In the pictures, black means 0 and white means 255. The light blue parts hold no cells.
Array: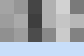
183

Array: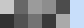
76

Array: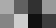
153

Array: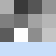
182

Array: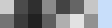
198

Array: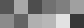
160

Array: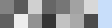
216

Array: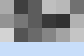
178

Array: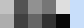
222

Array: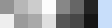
36
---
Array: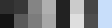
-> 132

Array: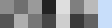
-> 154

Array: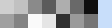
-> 138

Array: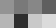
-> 135

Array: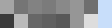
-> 130

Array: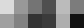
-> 116

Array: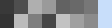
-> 175
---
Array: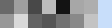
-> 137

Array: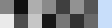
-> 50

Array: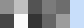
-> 102

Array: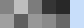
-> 138

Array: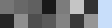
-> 57

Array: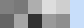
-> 154

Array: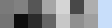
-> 144

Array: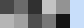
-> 120
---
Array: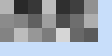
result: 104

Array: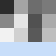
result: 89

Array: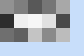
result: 138

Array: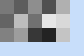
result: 35

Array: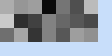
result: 158

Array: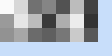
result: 202

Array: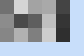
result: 205

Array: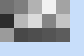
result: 84

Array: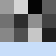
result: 199
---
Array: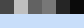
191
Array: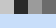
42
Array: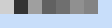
51
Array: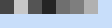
199
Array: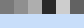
143
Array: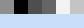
2
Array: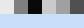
127
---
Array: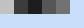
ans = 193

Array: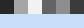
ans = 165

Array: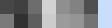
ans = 94

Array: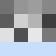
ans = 62

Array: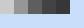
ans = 203

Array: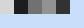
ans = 214
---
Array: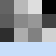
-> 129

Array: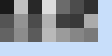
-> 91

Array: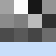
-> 69

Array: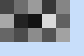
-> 140

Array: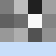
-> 82

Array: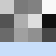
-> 144
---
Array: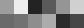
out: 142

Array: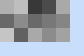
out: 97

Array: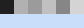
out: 155

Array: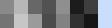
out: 75

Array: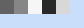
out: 134

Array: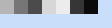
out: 215

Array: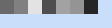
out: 78
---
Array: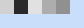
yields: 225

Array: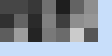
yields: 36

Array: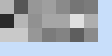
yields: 151

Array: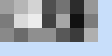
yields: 143

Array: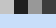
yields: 152

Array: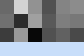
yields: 8

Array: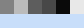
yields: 93

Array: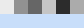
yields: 102
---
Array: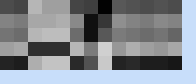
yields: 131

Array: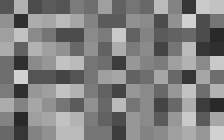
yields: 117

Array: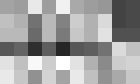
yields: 73

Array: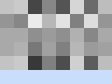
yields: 149

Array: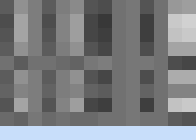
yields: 209

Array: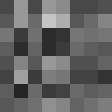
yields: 132
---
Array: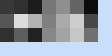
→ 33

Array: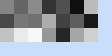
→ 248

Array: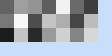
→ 41

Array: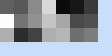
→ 66

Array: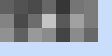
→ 153

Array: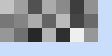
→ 39

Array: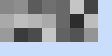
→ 75
